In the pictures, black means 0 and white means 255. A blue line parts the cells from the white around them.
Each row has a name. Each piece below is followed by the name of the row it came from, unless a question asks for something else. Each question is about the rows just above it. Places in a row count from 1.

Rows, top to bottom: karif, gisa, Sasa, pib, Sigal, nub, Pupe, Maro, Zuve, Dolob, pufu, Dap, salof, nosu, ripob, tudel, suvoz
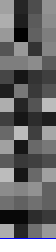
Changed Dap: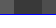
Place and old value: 3, [63]
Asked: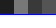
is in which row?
Pupe
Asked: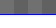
ripob
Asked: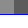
Sigal
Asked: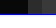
tudel
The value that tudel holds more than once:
[8]
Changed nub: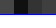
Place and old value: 2, [22]

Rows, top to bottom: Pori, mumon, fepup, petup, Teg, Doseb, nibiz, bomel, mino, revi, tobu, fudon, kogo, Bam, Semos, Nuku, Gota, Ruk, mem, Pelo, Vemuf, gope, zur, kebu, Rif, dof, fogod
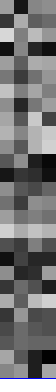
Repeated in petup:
[16]
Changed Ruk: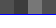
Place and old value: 3, [127]
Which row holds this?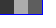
mumon
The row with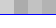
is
Gota
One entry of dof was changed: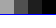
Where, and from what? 2, [87]
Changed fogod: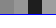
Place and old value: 4, [166]

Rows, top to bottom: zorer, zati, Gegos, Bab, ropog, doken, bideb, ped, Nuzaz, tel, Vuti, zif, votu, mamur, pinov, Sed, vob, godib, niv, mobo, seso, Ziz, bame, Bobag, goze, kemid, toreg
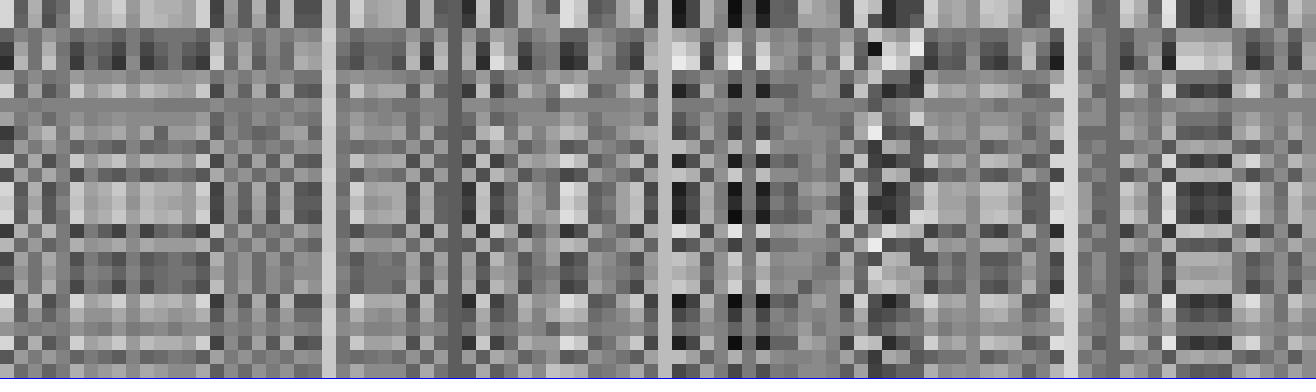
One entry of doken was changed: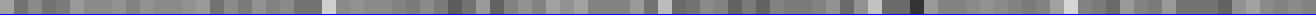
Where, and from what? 38, [138]
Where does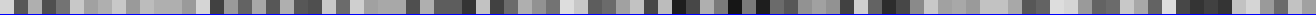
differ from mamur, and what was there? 15, [207]
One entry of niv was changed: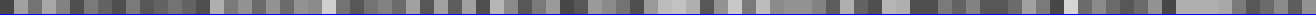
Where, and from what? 28, [122]
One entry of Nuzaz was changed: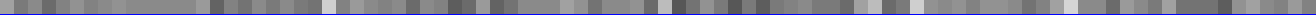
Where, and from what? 88, [99]
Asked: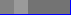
Bobag

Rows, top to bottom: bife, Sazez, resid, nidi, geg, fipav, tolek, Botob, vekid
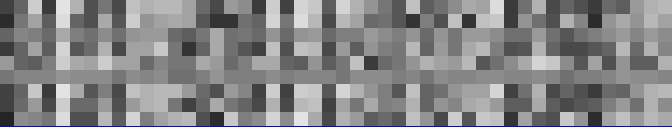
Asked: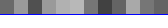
Botob
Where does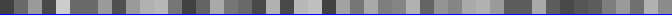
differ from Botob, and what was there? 18, [100]
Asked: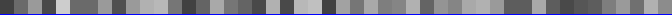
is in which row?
Botob

